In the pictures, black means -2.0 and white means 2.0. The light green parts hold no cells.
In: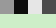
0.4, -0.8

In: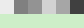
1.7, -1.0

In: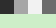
-1.3, -0.3

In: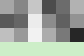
0.6, -1.4

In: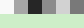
1.9, -0.1

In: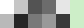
2.0, -1.1

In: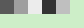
-0.6, 1.0
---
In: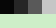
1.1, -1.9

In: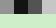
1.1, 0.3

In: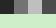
-0.8, -1.4

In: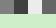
-0.4, 0.0

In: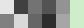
0.3, 0.0

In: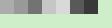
-1.1, 0.7

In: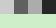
-1.4, 1.2

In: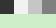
0.0, -1.2

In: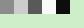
-1.8, 0.2

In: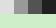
-1.5, 1.5
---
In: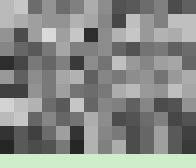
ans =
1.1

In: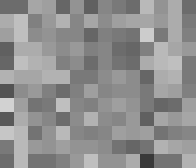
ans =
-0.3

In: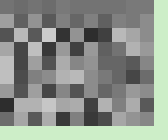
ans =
-0.3

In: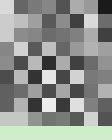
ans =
-0.4

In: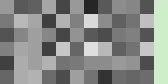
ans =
-0.6

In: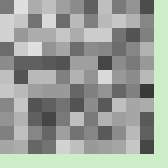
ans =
1.5

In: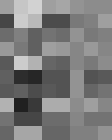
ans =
1.1
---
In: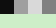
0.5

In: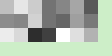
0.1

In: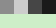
1.2

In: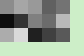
0.4

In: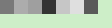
1.1

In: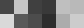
-1.1

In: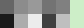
0.4

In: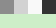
1.3
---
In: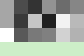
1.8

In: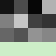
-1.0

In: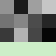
-0.8

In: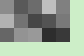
-0.7

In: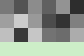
-1.2

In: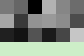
0.2

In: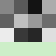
0.4

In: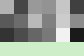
1.2
